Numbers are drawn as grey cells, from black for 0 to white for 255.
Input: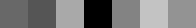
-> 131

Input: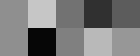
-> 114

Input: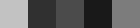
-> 75

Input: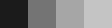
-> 116

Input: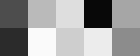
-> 222

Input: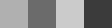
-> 107

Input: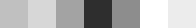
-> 141
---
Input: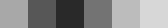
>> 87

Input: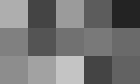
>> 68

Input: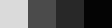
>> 75

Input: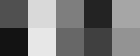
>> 217

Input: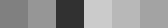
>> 150

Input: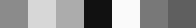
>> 215

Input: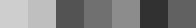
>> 191
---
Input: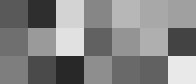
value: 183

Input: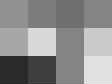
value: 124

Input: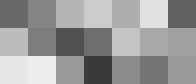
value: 174

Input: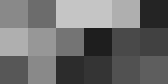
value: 197

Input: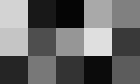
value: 5

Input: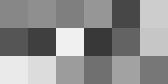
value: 150

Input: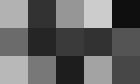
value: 150

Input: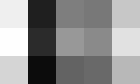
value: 126

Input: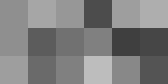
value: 76
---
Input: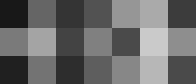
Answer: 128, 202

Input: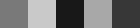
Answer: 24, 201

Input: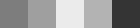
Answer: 235, 235

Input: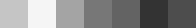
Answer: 119, 245

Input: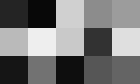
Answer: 201, 238

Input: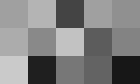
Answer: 194, 202

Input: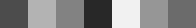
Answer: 40, 241

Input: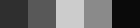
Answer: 204, 204
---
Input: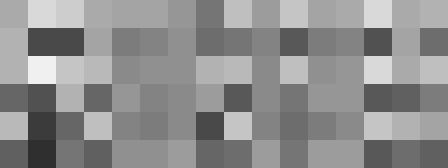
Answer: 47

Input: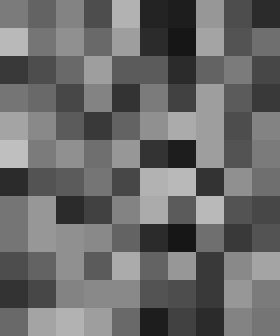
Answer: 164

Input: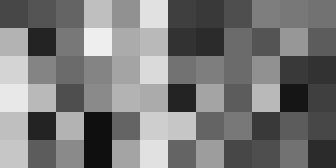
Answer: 92

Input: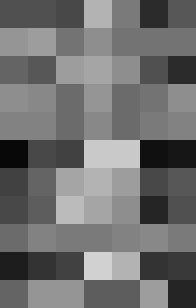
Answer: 149

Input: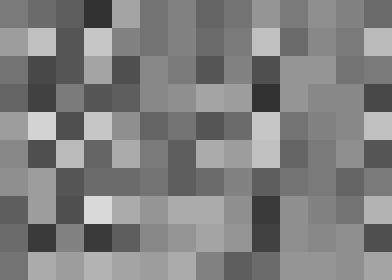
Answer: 171

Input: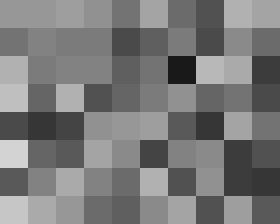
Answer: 170

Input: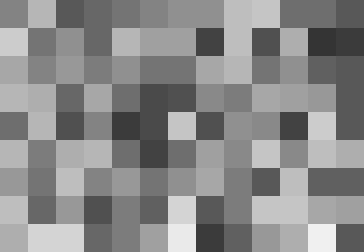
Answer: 212
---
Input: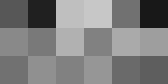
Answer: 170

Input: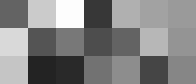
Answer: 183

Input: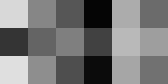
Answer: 185

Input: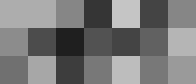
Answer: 97

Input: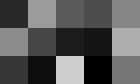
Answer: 21

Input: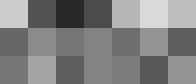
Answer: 147
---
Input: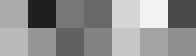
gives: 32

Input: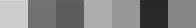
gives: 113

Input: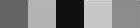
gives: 179

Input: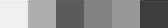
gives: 174

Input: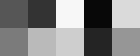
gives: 51

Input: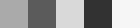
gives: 91

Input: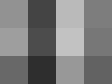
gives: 68

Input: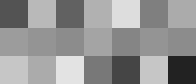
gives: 185

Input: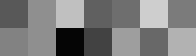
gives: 143
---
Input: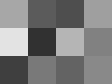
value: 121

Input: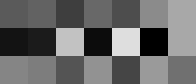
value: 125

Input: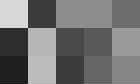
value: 188

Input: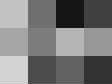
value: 76

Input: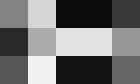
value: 241

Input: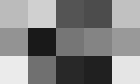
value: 112

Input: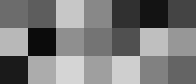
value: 172

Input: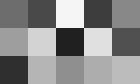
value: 181

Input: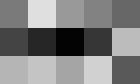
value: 196

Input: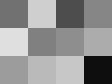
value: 186
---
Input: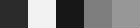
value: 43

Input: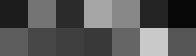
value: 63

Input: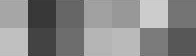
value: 109

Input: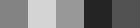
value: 131

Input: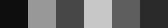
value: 152

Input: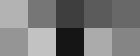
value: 149

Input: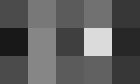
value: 75

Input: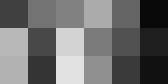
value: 52

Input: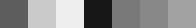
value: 238
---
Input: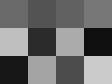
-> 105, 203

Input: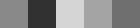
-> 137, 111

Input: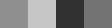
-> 143, 115

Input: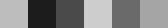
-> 189, 165

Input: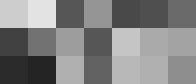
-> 205, 142

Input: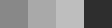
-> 136, 46

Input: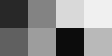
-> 40, 185

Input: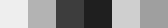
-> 238, 159

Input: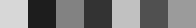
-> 215, 155
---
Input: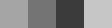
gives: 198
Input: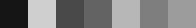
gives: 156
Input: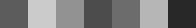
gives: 40
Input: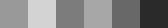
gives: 42
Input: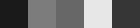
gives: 54
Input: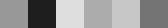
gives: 116
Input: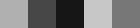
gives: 119
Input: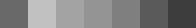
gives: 61
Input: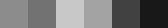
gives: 24
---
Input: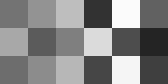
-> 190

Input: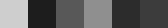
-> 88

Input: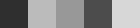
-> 152

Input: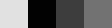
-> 61

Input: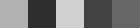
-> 209

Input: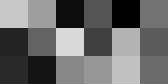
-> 13
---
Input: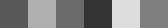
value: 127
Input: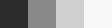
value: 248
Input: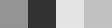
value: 193
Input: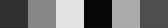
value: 78
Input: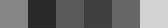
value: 211
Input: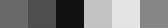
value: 134
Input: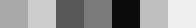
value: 240
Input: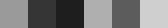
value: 207
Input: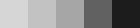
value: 28
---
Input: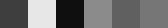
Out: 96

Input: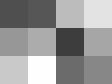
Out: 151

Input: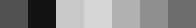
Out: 177

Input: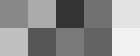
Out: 227

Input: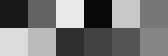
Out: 199

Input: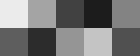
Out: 131

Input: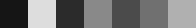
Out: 75

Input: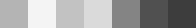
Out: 132

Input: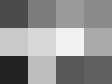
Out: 201
